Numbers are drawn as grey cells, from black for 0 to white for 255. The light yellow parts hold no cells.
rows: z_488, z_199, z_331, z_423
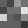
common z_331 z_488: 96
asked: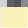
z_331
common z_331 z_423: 96
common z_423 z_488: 96
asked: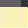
z_423

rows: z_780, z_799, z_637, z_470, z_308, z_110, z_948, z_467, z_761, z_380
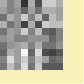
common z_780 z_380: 204
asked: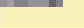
z_110
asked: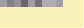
z_799
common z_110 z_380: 147
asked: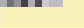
z_470
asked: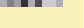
z_780

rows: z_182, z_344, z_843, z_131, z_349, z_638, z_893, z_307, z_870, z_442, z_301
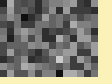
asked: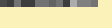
z_131
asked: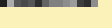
z_182
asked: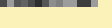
z_307

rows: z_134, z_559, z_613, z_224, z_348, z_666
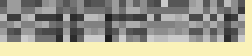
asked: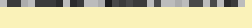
z_613
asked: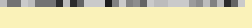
z_666
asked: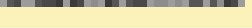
z_348

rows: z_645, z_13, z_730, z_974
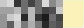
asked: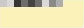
z_645
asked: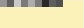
z_974
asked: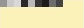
z_730

